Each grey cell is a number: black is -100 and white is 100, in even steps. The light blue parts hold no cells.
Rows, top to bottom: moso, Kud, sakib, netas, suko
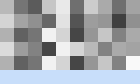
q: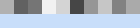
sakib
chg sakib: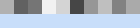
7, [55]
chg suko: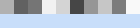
8, [2]
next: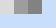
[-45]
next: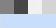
[45]
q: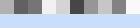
suko
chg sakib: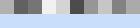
5, [-45]

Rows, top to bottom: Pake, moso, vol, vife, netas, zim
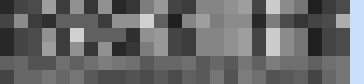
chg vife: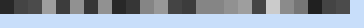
10, [-2]
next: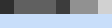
[-25]
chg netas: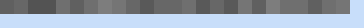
9, [-13]
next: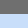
[-25]

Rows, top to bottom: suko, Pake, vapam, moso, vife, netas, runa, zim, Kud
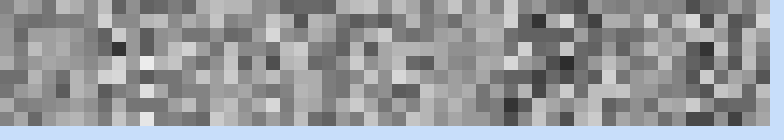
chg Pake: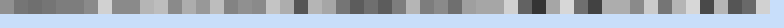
15, [54]
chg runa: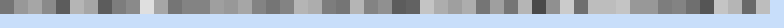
36, [-13]
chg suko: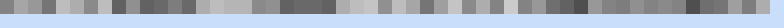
34, [42]
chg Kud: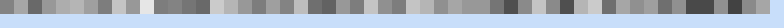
35, [-2]
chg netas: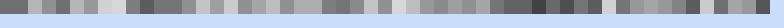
49, [-33]

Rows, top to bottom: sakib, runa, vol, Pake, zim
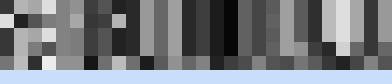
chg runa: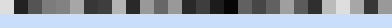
12, [25]
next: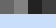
[-40]
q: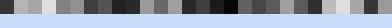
sakib
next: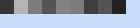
[-68]
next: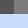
[2]
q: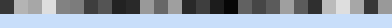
vol
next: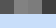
[-34]

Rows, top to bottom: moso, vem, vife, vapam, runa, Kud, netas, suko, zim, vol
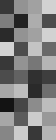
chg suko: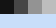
2, [10]
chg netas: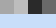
3, [-13]

